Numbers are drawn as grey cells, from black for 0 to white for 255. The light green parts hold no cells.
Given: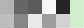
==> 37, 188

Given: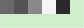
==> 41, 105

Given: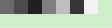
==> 242, 107

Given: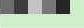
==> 38, 109

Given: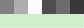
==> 56, 129

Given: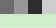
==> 205, 109
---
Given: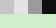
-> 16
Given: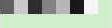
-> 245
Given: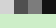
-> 19
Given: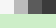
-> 59
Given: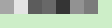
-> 123
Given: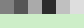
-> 222
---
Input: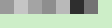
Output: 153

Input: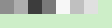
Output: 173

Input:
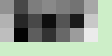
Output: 115

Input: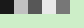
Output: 119

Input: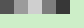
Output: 125

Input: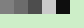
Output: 108

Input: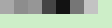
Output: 141

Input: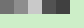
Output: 113

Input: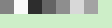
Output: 142
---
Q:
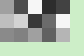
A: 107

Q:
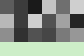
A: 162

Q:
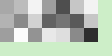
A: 89

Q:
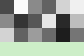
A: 41

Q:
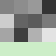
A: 91

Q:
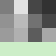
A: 114

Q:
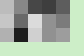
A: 145

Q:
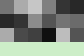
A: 116

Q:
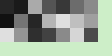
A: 191
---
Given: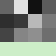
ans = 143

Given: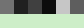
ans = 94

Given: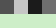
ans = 81

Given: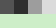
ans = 83

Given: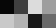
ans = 179

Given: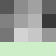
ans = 180

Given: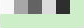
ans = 167

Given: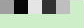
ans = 159

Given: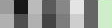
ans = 187
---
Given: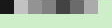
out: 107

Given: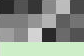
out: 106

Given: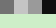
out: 154

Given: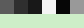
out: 6

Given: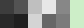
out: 102

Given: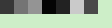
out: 202
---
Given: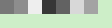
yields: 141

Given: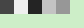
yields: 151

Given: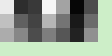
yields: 107

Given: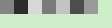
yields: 132

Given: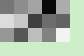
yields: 141

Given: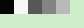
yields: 132

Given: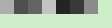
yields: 100

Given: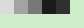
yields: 120
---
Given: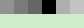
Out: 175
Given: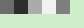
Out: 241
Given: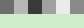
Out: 235
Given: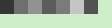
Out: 197
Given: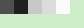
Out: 220
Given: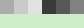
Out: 88
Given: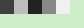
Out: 136
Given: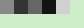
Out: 19
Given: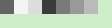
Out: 153
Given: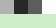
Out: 93
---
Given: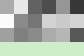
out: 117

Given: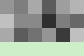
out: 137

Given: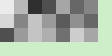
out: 196

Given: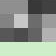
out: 108

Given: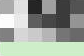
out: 94

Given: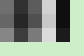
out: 80

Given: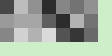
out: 166

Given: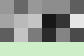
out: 196

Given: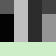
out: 44

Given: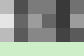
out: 156
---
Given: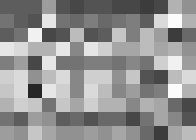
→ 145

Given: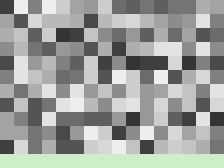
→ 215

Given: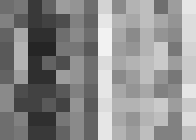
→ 119

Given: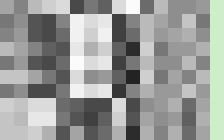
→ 196

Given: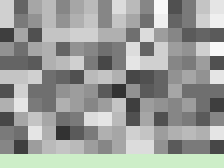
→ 62
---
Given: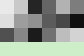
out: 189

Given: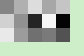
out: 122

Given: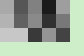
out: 148

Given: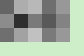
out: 122

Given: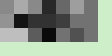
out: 81

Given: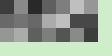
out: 138
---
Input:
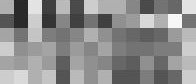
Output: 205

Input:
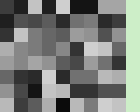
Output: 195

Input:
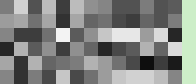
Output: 133

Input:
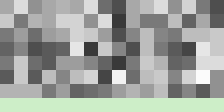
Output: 145

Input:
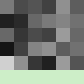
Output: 84
